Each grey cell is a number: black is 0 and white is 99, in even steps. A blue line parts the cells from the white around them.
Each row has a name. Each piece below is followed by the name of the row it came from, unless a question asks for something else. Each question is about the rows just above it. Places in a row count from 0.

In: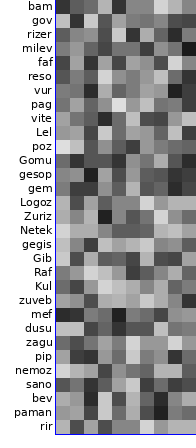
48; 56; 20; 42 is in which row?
pip
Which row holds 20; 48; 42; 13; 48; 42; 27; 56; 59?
mef
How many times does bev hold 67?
2
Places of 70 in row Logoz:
0 8 9

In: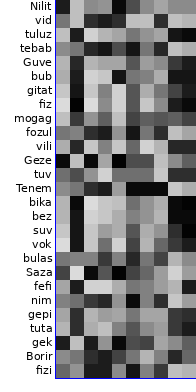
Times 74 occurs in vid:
4
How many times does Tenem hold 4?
3
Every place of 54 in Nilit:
2 6 8 9
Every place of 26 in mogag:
5 9
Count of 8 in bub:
3
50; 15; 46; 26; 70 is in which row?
bulas

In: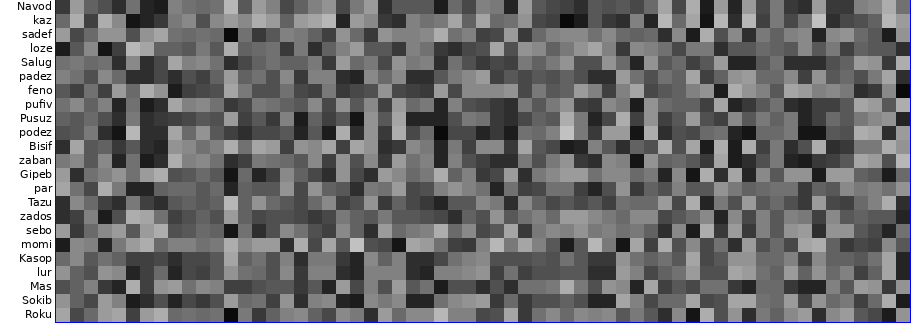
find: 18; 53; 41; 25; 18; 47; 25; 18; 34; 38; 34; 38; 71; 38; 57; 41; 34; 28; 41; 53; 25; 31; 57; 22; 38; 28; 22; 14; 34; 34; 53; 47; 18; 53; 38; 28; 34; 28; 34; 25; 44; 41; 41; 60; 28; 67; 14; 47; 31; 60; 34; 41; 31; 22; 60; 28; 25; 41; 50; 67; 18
Tazu
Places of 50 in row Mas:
2 11 22 55

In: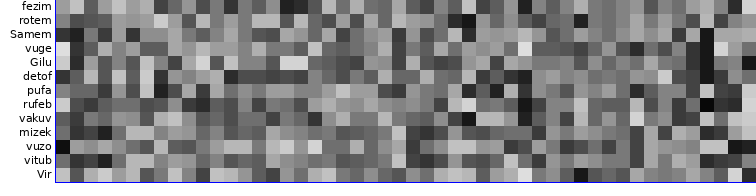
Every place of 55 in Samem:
6 7 22 40 42
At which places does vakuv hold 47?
2 16 21 22 24 42
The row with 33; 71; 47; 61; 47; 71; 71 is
rotem

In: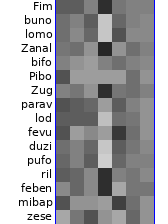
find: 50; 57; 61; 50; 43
bifo
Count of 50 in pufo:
3
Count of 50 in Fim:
3
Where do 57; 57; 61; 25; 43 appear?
mibap
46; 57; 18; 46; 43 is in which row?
Zug
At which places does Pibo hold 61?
1 2 3 4
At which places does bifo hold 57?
1

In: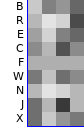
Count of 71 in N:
2
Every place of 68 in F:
0 1 2 3
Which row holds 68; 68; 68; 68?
F
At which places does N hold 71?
0 3
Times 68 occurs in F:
4
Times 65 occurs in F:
0
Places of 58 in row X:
2

